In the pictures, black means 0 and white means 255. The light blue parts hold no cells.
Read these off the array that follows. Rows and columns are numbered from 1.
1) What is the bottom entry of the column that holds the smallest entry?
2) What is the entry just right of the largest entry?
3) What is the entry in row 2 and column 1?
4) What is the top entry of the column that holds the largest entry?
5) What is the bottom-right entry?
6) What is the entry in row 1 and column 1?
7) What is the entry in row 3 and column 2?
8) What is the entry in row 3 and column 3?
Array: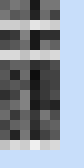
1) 239
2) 205
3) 119
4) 24
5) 217
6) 98
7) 205
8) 193
